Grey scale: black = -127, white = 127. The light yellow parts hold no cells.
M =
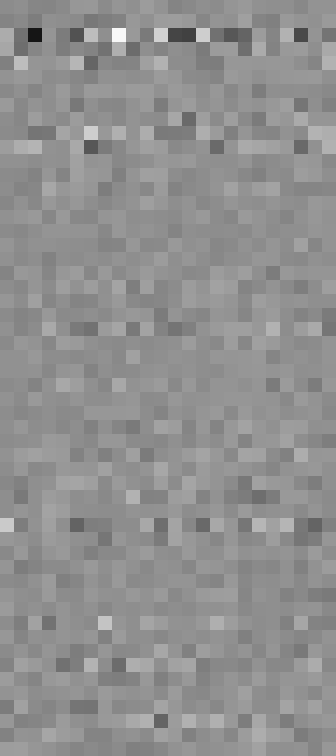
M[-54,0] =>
12
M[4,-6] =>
22
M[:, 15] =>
[12, 20, -14, 27, -2, 5, 23, 21, 11, 27, -21, 15, 19, 20, 13, 12, 13, 7, 8, 28, 34, 26, 21, 26, 9, 22, 12, 20, 20, 25, 4, 13, 24, 20, 20, 18, 23, 40, 7, 16, 21, 5, 29, 17, 47, 19, 22, 8, 13, 17, 8, 48, 20, 17]
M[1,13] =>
25
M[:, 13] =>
[9, 25, -62, 11, 13, 11, 22, 28, -21, -2, 14, 25, 8, 10, 19, 19, 15, 16, 22, 9, 28, 29, 11, 0, 28, 17, 18, 24, 17, 14, 5, 8, 27, 11, 37, 32, 13, 7, 24, 25, 7, 20, 17, 11, 17, 18, 1, 38, 24, 10, 12, 49, 1, 23]
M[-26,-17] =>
14
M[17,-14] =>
9
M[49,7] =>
26
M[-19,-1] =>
11
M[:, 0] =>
[12, 4, 44, 39, 0, 19, 9, 26, 13, 11, 29, 17, 11, 13, 7, 17, 11, 21, 17, 4, 13, 22, 11, 17, 10, 17, 17, 11, 18, 13, 15, 12, 18, 13, 8, 14, 14, 74, 23, 9, 21, 11, 21, 27, 13, 23, 11, 3, 28, 19, -3, 23, 2, 29]
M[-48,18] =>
-2
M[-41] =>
[13, 4, 7, 39, 23, 27, 22, -2, 11, 17, 8, 27, 3, 10, 13, 20, 34, 19, 29, 35, 10, 5, 5, 7]
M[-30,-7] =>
7
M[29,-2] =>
20
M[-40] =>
[7, 17, 8, 24, 16, 23, 14, 8, 14, 19, 31, 23, 14, 19, 8, 13, 21, 16, 14, 20, 15, 13, 24, 21]
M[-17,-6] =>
54
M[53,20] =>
16
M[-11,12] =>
14
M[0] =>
[12, 15, 6, 5, 10, 23, 24, 11, 21, 16, 28, 19, 4, 9, 15, 12, 21, 25, 17, 15, 15, 8, 19, 19]
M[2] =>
[44, -14, -106, 21, -3, -45, 61, 15, 120, 25, -5, 81, -58, -62, 78, -14, -40, -27, 28, 5, 50, -54, 20, -11]
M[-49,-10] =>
10
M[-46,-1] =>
21
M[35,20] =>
25
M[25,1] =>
17
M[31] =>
[12, 14, 16, 26, 24, 13, 9, 23, 23, 11, 11, 8, 16, 8, 18, 13, 25, 4, 22, 23, 34, 14, 7, -1]
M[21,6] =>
6
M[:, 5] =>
[23, 11, -45, 9, 54, 7, 11, -7, 28, 24, 41, 33, 32, 27, 23, 8, 19, 14, 12, 28, 18, 4, 11, -5, 26, 10, 22, 30, 20, 10, 14, 13, 2, 22, 37, 14, 15, -28, 16, 12, 17, 6, 11, 13, 15, 17, -2, -1, 17, 21, -10, 16, 24, 5]
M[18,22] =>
17
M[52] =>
[2, 19, 18, 38, 28, 24, 4, 4, 15, 18, 11, 33, 26, 1, 13, 20, 7, 28, 45, 32, 26, -3, 6, 13]
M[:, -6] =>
[17, 4, 28, 43, 22, 16, -2, 18, -4, 7, 38, 8, 1, 29, 14, 20, 19, 12, 22, 15, 10, 30, 22, 24, 32, 24, 23, 21, 20, 17, 23, 22, 34, 14, 33, -17, 14, 54, 11, 20, 10, 15, 19, 14, 13, 13, 7, 18, 27, 14, 13, 39, 45, 34]
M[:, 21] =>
[8, 20, -54, 27, 15, 24, 15, -10, 42, 11, -22, 25, 29, 5, 13, 17, 15, 33, 9, 19, -1, 20, 3, 29, 10, 18, 15, 12, 26, 17, 28, 14, 45, 21, 9, 25, 10, -7, -9, 12, 1, 9, 9, 18, 38, 6, -6, 27, 21, 17, 22, 14, -3, 18]
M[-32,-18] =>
15
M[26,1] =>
17
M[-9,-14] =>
15
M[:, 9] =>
[16, 24, 25, -19, 4, 14, 27, 18, 19, 19, 22, 12, 20, 17, 19, 14, 16, 23, 14, 18, -1, 9, 24, -6, 15, 33, 12, 18, 22, 24, -5, 11, 32, 14, 17, 50, 19, 13, 15, 20, 17, 10, 24, 14, 15, 15, 10, 46, 3, 17, 12, 41, 18, 0]

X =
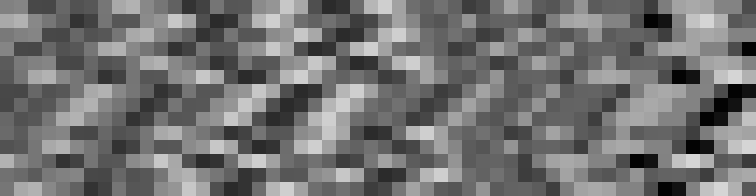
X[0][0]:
1
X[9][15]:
-30
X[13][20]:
79
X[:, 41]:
[20, 41, -20, -36, -42, -2, -28, -27, -35, -35, -65, 35, 6, 35]
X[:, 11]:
[-9, 21, 8, -30, 50, -40, -76, -61, -10, 41, -41, 71, -9, 11]
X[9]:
[-21, -36, -6, 1, 5, -55, -56, -24, -45, -40, -9, 41, 50, 8, -9, -30, -76, -61, -10, -41, -40, 11, 21, 71, 40, -48, -84, -76, -18, 54, 79, 34, -17, -29, -14, -30, -66, -56, -8, 35, 6, -35, -42, -20, 20, -36, -28, -27, -35, -65, -2, 35, 41, 35]
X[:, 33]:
[-66, 20, -30, -56, -14, -42, -8, 35, 6, -29, -35, -36, -17, -20]
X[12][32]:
34
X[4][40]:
-35
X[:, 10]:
[8, 11, 50, -9, 41, -41, -30, -76, -61, -9, -10, 21, -40, -40]
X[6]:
[-55, -56, -24, -45, -40, -9, 41, 50, 8, -9, -30, -76, -61, -10, -41, -40, 11, 21, 71, 40, -48, -84, -76, -18, 54, 79, 34, -17, -29, -14, -30, -66, -56, -8, 35, 6, -35, -42, -20, 20, -36, -28, -27, -35, -65, -2, 35, 41, 35, 3, 3, -51, -124, -109]
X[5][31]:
6
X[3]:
[5, -55, -56, -24, -45, -40, -9, 41, 50, 8, -9, -30, -76, -61, -10, -41, -40, 11, 21, 71, 40, -48, -84, -76, -18, 54, 79, 34, -17, -29, -14, -30, -66, -56, -8, 35, 6, -35, -42, -20, 20, -36, -28, -27, -35, -65, -2, 35, 41, 35, 3, 3, -51, -124]
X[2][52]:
3
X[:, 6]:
[-40, -61, -45, -9, -24, -30, 41, 50, 8, -56, -9, -10, -55, -76]
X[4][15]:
-76
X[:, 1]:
[5, 50, 1, -55, -6, -9, -56, -24, -45, -36, -40, 8, -21, 41]
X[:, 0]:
[1, 41, -6, 5, -36, -40, -55, -56, -24, -21, -45, 50, -14, -9]
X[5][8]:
-61
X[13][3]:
8
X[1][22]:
-29
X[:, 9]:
[50, -40, 41, 8, -9, -10, -9, -30, -76, -40, -61, 11, -45, -41]
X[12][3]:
-6
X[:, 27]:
[79, -8, 54, 34, -18, -66, -17, -29, -14, -76, -30, 35, -84, -56]
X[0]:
[1, 5, -55, -56, -24, -45, -40, -9, 41, 50, 8, -9, -30, -76, -61, -10, -41, -40, 11, 21, 71, 40, -48, -84, -76, -18, 54, 79, 34, -17, -29, -14, -30, -66, -56, -8, 35, 6, -35, -42, -20, 20, -36, -28, -27, -35, -65, -2, 35, 41, 35, 3, 3, -51]
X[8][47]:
3
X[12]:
[-14, -21, -36, -6, 1, 5, -55, -56, -24, -45, -40, -9, 41, 50, 8, -9, -30, -76, -61, -10, -41, -40, 11, 21, 71, 40, -48, -84, -76, -18, 54, 79, 34, -17, -29, -14, -30, -66, -56, -8, 35, 6, -35, -42, -20, 20, -36, -28, -27, -35, -65, -2, 35, 41]
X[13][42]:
41
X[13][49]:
2

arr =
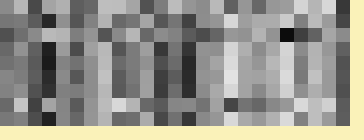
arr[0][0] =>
10
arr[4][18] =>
22
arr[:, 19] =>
[23, 44, 19, 40, 55, 45, 39, 8, 49]
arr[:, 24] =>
[-71, -57, 11, -31, -45, -42, -47, -36, -34]
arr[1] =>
[-9, -5, -35, -88, 16, -42, 2, 51, -22, -10, 37, -41, -10, -61, 13, 21, 87, 30, 43, 44, 74, 0, 58, 27, -57]
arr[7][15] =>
34
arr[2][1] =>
-16
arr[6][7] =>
55
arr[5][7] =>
65
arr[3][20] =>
84
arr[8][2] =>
-50
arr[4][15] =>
36
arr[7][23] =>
80
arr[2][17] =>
18
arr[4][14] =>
15
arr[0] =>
[10, 54, -54, 36, 48, -33, -24, 62, 61, 37, -45, -2, 60, 21, 12, 57, -31, 22, -24, 23, 28, 84, 53, 87, -71]
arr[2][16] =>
23
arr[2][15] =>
-26
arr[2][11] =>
12
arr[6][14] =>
11
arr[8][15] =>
22
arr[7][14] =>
-12
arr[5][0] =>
6
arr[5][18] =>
34
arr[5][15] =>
24
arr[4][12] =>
-20
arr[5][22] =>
65
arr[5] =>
[6, -2, -34, -84, 10, -40, 13, 65, -35, -7, 31, -64, -35, -85, 19, 24, 98, 36, 34, 45, 90, -6, 65, 25, -42]
